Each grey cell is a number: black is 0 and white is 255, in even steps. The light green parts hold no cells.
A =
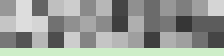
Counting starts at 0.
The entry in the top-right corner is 213
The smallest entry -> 54
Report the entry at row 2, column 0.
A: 119
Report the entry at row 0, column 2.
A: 100
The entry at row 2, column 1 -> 84
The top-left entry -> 151
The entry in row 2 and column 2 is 183
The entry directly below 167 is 132

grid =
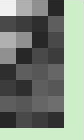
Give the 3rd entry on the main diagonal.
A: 39
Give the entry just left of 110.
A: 102
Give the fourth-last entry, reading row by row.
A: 39
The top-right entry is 39
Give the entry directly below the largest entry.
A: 73
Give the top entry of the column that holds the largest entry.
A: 240
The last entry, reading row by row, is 46

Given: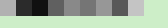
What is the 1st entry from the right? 196
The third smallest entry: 88
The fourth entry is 96
